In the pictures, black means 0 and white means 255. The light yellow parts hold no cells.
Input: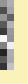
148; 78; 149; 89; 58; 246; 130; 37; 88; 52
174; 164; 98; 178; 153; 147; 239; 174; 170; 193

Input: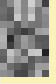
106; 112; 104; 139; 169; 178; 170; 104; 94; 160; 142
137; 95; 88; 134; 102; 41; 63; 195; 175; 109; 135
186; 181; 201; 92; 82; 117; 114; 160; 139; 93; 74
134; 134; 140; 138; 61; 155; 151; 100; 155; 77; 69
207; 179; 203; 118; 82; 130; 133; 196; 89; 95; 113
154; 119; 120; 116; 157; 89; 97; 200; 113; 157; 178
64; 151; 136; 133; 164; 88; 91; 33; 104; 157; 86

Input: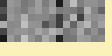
54; 81; 57; 172; 71; 26
152; 147; 152; 137; 140; 156
143; 135; 141; 138; 148; 132
120; 124; 176; 191; 150; 194
130; 145; 133; 147; 139; 147
158; 157; 137; 146; 165; 127
125; 136; 134; 84; 148; 169
149; 159; 121; 116; 177; 144
28; 123; 61; 62; 159; 34
136; 129; 120; 165; 118; 118
189; 123; 180; 101; 130; 119
127; 102; 64; 157; 167; 157
145; 176; 155; 183; 123; 152
145; 134; 143; 135; 144; 132
134; 102; 149; 159; 119; 137

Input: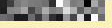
34; 30; 109
64; 133; 96
121; 138; 28
135; 165; 29
123; 71; 108
120; 113; 57
112; 172; 129
48; 126; 48
255; 136; 25
178; 221; 152
124; 177; 70
133; 95; 215
3; 149; 25
168; 112; 255
115; 141; 107

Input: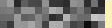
132; 119; 106; 89
158; 124; 107; 59
41; 93; 155; 152
95; 147; 95; 150
73; 146; 101; 166
71; 94; 135; 138
146; 122; 108; 67
54; 174; 45; 174
52; 161; 59; 171
44; 59; 180; 123
146; 96; 123; 69
138; 121; 107; 79
46; 84; 106; 13
114; 45; 197; 60
39; 51; 188; 124

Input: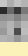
197; 42; 145; 163; 153; 178
173; 106; 150; 180; 181; 172
193; 54; 131; 157; 77; 150
179; 121; 152; 182; 188; 174
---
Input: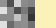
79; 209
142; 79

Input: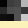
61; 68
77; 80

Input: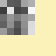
91; 87
231; 68

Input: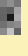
143; 118
93; 163

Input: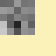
107; 153
148; 102

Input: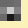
106; 111
203; 130

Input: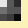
88; 43
85; 83
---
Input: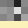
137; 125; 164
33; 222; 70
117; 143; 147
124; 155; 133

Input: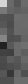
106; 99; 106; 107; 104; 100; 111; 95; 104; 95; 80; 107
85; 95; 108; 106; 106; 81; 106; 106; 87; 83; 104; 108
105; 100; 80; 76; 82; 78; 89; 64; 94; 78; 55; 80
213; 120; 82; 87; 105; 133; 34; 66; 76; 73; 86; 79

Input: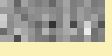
129; 139; 127; 85; 134; 129
122; 131; 161; 144; 112; 116
156; 142; 142; 208; 236; 163
133; 156; 158; 145; 130; 124
125; 128; 129; 72; 179; 127
164; 158; 170; 171; 168; 157
140; 133; 132; 128; 151; 144
104; 138; 144; 51; 133; 99
136; 145; 170; 134; 180; 122
125; 140; 142; 103; 121; 125
138; 148; 139; 131; 150; 145
161; 132; 112; 159; 167; 179
101; 124; 158; 156; 189; 76
158; 154; 144; 139; 143; 162
178; 153; 207; 199; 107; 165

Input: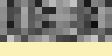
50; 138; 118; 124; 70; 158
119; 160; 152; 154; 108; 93
129; 34; 105; 14; 96; 194
24; 103; 72; 58; 73; 164
95; 88; 91; 94; 82; 134
195; 99; 139; 87; 172; 56
164; 137; 153; 125; 140; 65
149; 147; 155; 133; 126; 73
184; 37; 150; 71; 118; 131
143; 41; 114; 35; 105; 171
36; 143; 102; 121; 70; 148
95; 86; 90; 94; 81; 134
135; 166; 159; 158; 119; 77
109; 80; 99; 98; 82; 134
42; 73; 73; 29; 82; 192
154; 141; 143; 131; 137; 72

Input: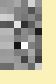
149; 129; 105; 148; 27; 109; 109; 91; 60; 202
212; 83; 136; 93; 123; 167; 127; 169; 150; 105
126; 126; 118; 48; 139; 136; 251; 126; 67; 152
168; 130; 130; 228; 87; 125; 20; 124; 152; 157
154; 155; 202; 82; 185; 172; 185; 155; 159; 108
150; 162; 208; 87; 183; 173; 183; 153; 158; 110

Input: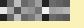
89; 180; 88
98; 168; 96
107; 161; 106
35; 242; 32
159; 115; 160
122; 147; 121
105; 160; 104
189; 82; 190
106; 166; 104
38; 230; 35
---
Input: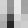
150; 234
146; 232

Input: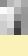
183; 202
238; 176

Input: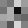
114; 207
175; 14

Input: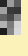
156; 90
57; 54

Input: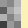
136; 182
166; 195

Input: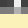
69; 238
126; 177

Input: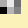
233; 111
181; 131

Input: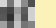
117; 214
66; 154
